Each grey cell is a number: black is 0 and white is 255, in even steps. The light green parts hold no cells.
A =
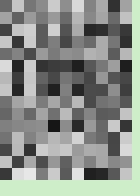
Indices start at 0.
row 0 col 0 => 105
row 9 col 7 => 133
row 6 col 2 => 198
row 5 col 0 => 218
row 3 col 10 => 47
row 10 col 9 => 201
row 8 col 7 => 74
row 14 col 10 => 196
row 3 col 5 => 70
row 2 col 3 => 91
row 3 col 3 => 91
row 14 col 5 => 90
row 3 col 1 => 54
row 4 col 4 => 122
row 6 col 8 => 151
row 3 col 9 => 118
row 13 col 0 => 195
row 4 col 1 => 131
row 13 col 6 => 162
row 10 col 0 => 128
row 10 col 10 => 53
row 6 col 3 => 99
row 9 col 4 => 112
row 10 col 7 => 153
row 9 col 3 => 164
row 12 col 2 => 50
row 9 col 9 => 94
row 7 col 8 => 74
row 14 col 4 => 202
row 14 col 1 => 221
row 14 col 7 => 32
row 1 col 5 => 106

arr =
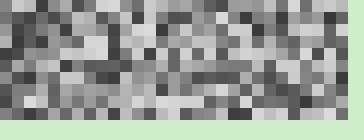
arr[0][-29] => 132
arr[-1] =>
[128, 103, 62, 93, 164, 103, 175, 98, 183, 68, 189, 143, 87, 186, 209, 90, 132, 138, 191, 61, 67, 213, 191, 209, 88, 184, 191, 218, 112]
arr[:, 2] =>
[187, 68, 88, 92, 146, 125, 60, 128, 218, 62]
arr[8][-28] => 129
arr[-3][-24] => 166
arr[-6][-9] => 210
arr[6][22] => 79
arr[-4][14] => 155
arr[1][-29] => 115
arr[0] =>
[132, 202, 187, 62, 139, 171, 80, 122, 210, 215, 143, 111, 203, 183, 156, 166, 133, 95, 77, 156, 157, 149, 191, 117, 215, 110, 192, 202, 185]
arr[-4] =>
[140, 81, 60, 142, 111, 200, 199, 125, 72, 62, 191, 146, 158, 115, 155, 128, 79, 91, 82, 87, 173, 111, 79, 115, 204, 134, 121, 180, 59]
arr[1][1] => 87
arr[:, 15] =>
[166, 83, 200, 156, 208, 178, 128, 115, 209, 90]
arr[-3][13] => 73
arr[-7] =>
[177, 59, 92, 64, 151, 135, 105, 213, 213, 74, 195, 182, 206, 122, 168, 156, 193, 191, 134, 115, 196, 111, 179, 118, 99, 166, 156, 99, 112]
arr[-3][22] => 100
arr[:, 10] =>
[143, 197, 163, 195, 124, 79, 191, 180, 178, 189]
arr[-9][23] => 61
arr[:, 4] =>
[139, 76, 146, 151, 145, 196, 111, 98, 102, 164]
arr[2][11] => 213
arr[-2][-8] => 101
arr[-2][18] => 134
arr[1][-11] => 216
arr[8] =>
[72, 129, 218, 192, 102, 153, 119, 155, 116, 175, 178, 212, 184, 217, 212, 209, 208, 99, 134, 103, 214, 101, 116, 111, 92, 58, 115, 126, 170]
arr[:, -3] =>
[192, 154, 204, 156, 77, 187, 121, 205, 115, 191]
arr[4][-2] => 209

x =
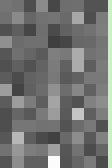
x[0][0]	117
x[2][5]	97
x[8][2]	124
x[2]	[80, 95, 70, 111, 75, 97, 109, 114, 126]
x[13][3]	96
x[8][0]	92
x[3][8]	117
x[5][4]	123
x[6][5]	90
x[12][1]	151
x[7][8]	126
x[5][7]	94
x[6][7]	121
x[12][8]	102
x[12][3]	120
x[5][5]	97
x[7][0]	157
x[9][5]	90
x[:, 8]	[83, 124, 126, 117, 119, 124, 121, 126, 141, 126, 81, 130, 102, 75]
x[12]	[114, 151, 125, 120, 159, 86, 115, 76, 102]
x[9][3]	122
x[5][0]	80
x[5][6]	172
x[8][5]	93
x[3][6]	103
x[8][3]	94
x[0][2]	78
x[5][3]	99
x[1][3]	114
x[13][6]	102
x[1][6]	168
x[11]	[87, 183, 94, 74, 65, 105, 141, 89, 130]
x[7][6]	135
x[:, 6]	[111, 168, 109, 103, 172, 172, 98, 135, 82, 197, 108, 141, 115, 102]

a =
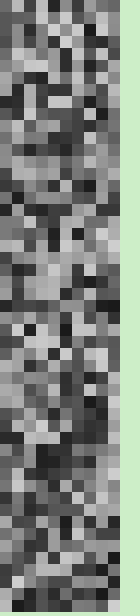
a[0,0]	106
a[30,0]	178
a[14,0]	70
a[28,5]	50
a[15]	[57, 77, 139, 109, 48, 180, 55, 29, 150, 104]
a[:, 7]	[155, 122, 26, 53, 88, 36, 80, 128, 32, 189, 48, 192, 122, 182, 101, 29, 76, 171, 109, 127, 111, 170, 198, 30, 180, 89, 75, 194, 70, 185, 133, 36, 193, 26, 62, 50, 46, 104, 46, 113, 133, 104, 184, 50, 112, 155, 85, 63, 136, 71, 120]
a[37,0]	134
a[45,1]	118
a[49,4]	43
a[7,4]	52
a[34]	[81, 106, 168, 108, 43, 116, 82, 62, 38, 177]
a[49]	[172, 110, 37, 80, 43, 109, 56, 71, 26, 106]
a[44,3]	53
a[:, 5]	[139, 201, 143, 205, 45, 45, 111, 54, 195, 84, 78, 53, 39, 93, 64, 180, 129, 59, 169, 179, 201, 170, 164, 145, 43, 145, 61, 26, 50, 202, 103, 47, 49, 77, 116, 166, 38, 50, 56, 71, 169, 65, 88, 29, 39, 106, 197, 169, 73, 109, 49]
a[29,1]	162
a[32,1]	162
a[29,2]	131
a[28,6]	129
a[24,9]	91
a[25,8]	30
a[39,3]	42
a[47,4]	183
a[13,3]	126
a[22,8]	104
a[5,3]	201
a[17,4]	62
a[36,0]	42
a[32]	[171, 162, 79, 110, 183, 49, 73, 193, 112, 153]
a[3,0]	77
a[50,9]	206
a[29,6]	84
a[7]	[160, 41, 173, 67, 52, 54, 169, 128, 75, 185]

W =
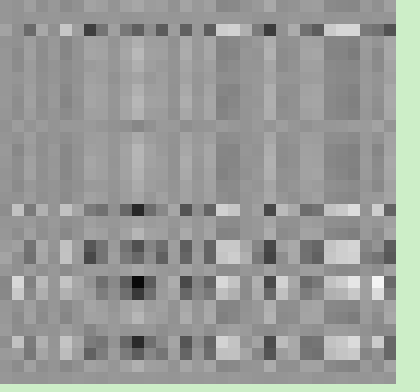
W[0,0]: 150
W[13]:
[151, 142, 161, 145, 151, 136, 147, 166, 160, 149, 162, 181, 162, 158, 146, 172, 152, 167, 133, 134, 148, 149, 177, 140, 144, 162, 161, 135, 132, 130, 155, 139, 168]
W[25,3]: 142
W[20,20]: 166
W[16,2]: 156
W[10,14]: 153
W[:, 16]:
[153, 152, 152, 153, 152, 154, 150, 149, 153, 152, 148, 153, 155, 152, 150, 152, 151, 141, 151, 151, 151, 156, 152, 132, 136, 149, 150, 154, 140, 150, 154, 151]
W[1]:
[150, 147, 150, 150, 151, 149, 149, 149, 150, 151, 148, 149, 151, 151, 150, 151, 152, 153, 152, 152, 151, 148, 148, 149, 152, 150, 152, 148, 149, 149, 148, 150, 149]
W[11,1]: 146
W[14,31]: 141
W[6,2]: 156
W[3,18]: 132
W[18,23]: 145
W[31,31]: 152
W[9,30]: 151
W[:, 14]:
[146, 150, 157, 145, 147, 148, 147, 146, 147, 144, 153, 147, 146, 146, 146, 148, 149, 166, 150, 146, 158, 157, 149, 173, 165, 147, 146, 148, 165, 159, 147, 149]
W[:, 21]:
[153, 148, 124, 153, 148, 149, 152, 152, 150, 153, 154, 150, 147, 149, 152, 149, 154, 160, 152, 152, 134, 122, 147, 176, 170, 152, 152, 142, 163, 136, 149, 149]
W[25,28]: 135
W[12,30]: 153
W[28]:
[142, 194, 123, 176, 149, 196, 166, 124, 117, 147, 103, 42, 111, 138, 165, 85, 140, 102, 211, 195, 148, 163, 75, 188, 169, 114, 117, 194, 200, 219, 149, 203, 103]
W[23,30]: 160
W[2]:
[163, 144, 106, 168, 144, 199, 158, 62, 116, 160, 120, 95, 141, 91, 157, 96, 152, 93, 205, 210, 175, 124, 60, 146, 172, 112, 92, 202, 214, 214, 121, 115, 82]
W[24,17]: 121
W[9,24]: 145
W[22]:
[151, 144, 156, 144, 152, 139, 149, 155, 155, 151, 158, 167, 158, 152, 149, 163, 152, 160, 141, 141, 151, 147, 162, 146, 146, 157, 158, 143, 137, 138, 148, 141, 161]
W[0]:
[150, 147, 159, 143, 152, 139, 145, 163, 159, 148, 161, 167, 156, 158, 146, 164, 153, 160, 135, 137, 147, 153, 169, 144, 147, 157, 158, 138, 136, 135, 153, 144, 160]
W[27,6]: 149
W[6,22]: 163
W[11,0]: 149
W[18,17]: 161
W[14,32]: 166
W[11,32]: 162
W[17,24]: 169
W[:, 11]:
[167, 149, 95, 175, 185, 175, 164, 176, 183, 178, 135, 170, 182, 181, 177, 171, 165, 40, 163, 182, 80, 104, 167, 9, 57, 172, 182, 150, 42, 93, 176, 150]

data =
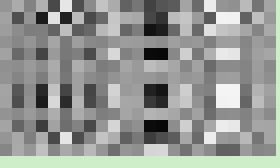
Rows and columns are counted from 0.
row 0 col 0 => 149
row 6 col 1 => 133
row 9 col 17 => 109
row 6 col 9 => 147
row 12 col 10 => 149
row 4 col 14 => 136
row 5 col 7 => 154
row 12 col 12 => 213
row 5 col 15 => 134
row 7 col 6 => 160
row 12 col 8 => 149
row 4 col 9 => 216
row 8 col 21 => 188
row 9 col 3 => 136
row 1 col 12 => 71
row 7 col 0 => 164
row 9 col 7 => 151
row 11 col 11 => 120
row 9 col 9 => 132
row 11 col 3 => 173
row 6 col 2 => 149
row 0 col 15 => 164
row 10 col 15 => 207
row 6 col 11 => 152
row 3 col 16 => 152
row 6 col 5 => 119
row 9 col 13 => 174
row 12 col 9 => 110
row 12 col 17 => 139
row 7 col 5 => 69
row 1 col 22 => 153
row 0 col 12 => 66
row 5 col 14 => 167
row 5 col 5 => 115
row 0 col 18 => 148
